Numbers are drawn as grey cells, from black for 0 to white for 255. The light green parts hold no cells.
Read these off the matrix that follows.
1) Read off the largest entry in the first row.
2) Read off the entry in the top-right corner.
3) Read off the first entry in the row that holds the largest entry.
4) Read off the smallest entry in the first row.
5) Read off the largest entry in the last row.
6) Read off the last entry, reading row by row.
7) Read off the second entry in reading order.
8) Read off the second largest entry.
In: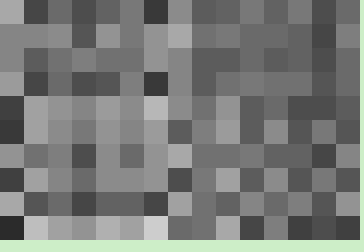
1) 168
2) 106
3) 43
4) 57
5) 205
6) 64
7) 70
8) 190

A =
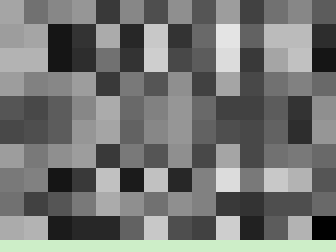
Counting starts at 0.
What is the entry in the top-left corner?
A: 165
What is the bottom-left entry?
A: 171
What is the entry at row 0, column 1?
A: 113
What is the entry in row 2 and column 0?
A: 179
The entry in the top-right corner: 92
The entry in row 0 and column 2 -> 135
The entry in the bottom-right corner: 1
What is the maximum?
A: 228
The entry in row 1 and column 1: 165
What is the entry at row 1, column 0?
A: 157
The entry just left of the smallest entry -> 179
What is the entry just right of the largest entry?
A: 98
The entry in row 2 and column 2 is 21

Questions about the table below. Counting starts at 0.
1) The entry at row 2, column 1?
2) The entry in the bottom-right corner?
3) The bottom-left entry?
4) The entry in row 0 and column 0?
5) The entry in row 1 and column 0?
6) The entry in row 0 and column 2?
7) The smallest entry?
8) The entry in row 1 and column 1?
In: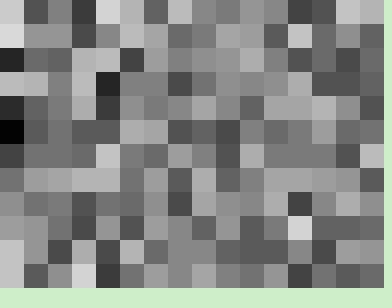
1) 106
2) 106
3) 195
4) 203
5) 217
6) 128
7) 3
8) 149

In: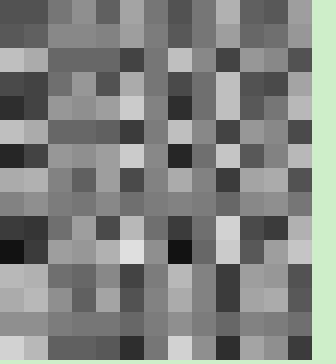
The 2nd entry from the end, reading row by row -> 143
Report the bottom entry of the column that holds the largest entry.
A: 46
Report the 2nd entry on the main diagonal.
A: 96
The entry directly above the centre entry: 136
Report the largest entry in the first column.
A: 210
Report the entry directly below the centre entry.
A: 124
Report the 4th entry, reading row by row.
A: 143
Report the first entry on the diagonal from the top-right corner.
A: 158
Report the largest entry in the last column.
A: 197
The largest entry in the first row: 177
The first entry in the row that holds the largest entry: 18
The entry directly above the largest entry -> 184
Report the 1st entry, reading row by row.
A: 82
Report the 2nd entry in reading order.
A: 82
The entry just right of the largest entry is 143
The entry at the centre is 130
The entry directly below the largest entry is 67
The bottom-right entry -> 59
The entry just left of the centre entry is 74
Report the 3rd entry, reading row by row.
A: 118
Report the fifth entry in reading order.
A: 96
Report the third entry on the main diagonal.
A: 103

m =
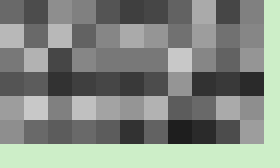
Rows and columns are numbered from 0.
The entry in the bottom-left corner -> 142
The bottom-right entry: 157
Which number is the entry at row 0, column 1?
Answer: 76
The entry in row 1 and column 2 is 184
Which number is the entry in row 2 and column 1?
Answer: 178
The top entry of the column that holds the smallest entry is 98
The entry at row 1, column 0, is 184
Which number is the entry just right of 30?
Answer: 42
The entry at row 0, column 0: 105
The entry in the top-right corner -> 128
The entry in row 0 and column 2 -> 142
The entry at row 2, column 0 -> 120

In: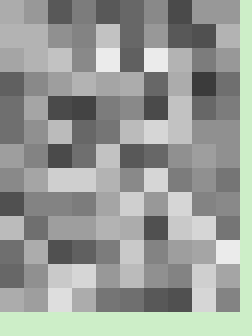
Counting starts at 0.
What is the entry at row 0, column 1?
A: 152
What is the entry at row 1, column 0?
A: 179
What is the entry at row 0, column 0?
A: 172
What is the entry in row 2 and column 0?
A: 165
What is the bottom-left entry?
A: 172
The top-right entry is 152
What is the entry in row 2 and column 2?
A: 194
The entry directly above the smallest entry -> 124
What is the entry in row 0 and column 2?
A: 88
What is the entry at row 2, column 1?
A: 179
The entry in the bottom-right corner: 131
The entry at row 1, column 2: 144
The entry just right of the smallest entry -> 111
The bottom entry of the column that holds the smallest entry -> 214

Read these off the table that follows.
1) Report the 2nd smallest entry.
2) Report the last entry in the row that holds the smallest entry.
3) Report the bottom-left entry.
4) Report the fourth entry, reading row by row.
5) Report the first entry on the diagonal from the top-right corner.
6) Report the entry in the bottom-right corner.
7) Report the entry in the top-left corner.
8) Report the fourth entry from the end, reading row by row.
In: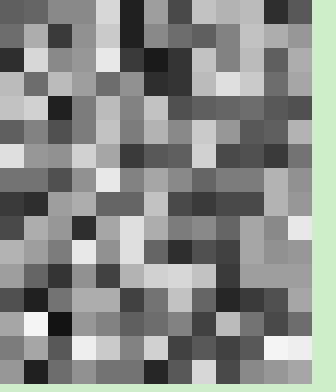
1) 26
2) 109
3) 150
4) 137
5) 88
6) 165
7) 95
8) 72

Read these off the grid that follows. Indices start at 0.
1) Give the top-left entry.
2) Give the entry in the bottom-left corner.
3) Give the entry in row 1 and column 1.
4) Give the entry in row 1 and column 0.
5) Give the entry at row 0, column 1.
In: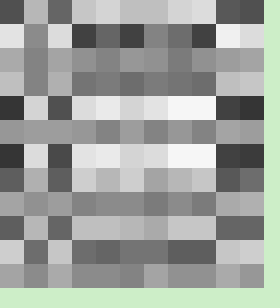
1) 80
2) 164
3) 139
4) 227
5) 183

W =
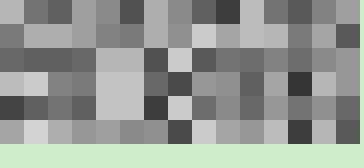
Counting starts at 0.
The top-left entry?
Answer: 181
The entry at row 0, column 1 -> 115
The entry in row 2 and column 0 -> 103
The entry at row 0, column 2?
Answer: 95
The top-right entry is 159
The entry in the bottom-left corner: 165
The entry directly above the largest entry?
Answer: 95
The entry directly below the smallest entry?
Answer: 115
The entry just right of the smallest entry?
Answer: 181
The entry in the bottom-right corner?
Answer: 89
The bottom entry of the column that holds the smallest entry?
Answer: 62
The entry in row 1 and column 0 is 122
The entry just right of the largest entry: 173
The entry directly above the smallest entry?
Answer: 109
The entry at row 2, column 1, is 95
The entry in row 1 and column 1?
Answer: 173
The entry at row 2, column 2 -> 95

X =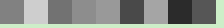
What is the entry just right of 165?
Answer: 43
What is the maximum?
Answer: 206
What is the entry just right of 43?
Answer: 86
